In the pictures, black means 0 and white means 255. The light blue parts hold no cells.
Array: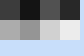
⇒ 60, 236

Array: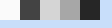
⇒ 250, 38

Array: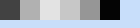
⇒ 66, 4

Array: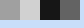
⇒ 160, 99

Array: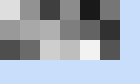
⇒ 222, 84

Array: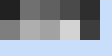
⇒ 33, 61

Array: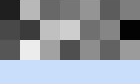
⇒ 31, 155

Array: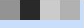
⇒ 147, 177
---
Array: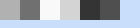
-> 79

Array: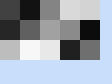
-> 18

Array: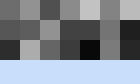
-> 31

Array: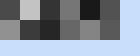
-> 38

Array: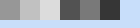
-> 82

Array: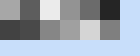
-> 66

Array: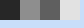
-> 95

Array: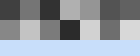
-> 50

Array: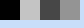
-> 71

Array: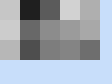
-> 78
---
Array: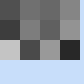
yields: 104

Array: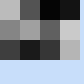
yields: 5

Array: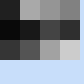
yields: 149

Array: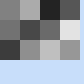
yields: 35

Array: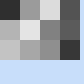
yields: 220

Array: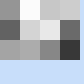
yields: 199
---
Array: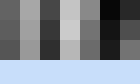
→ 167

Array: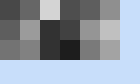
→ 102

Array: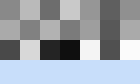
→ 186

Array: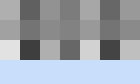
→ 96

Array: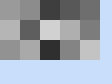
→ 140

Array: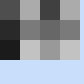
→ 171
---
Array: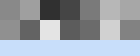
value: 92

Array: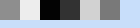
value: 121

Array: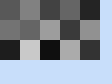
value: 36

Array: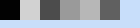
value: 96

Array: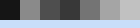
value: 78

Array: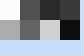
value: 58
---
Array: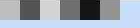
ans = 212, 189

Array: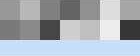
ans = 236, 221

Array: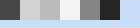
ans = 243, 210

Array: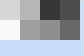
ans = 249, 213

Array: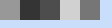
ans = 209, 152

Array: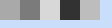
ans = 216, 189

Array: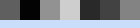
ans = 206, 146

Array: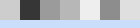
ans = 238, 223

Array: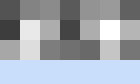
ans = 255, 233
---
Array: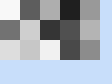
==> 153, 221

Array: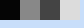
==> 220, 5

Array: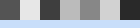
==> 41, 84

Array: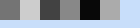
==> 171, 116

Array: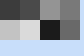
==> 121, 195

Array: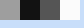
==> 251, 158
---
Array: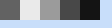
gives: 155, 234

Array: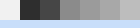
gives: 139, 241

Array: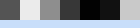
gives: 55, 235

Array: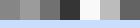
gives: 53, 249

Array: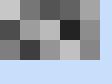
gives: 186, 199

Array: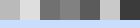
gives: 129, 222

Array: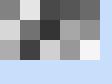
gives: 52, 245
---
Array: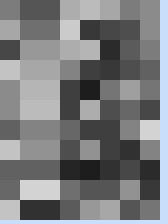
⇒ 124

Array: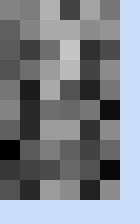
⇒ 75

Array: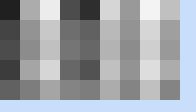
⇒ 153

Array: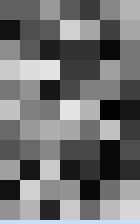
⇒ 119

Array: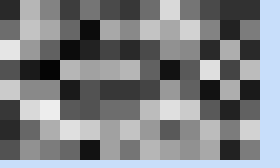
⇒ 41
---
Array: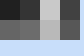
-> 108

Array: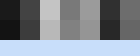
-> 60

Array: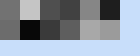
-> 8

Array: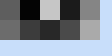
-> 60

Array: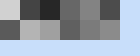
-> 180

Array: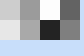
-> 169
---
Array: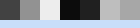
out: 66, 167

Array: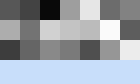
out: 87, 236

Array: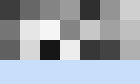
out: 61, 176

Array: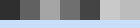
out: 47, 188

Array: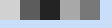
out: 209, 120

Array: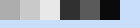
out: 173, 10

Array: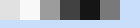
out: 225, 121

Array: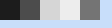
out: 28, 116

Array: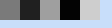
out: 122, 206
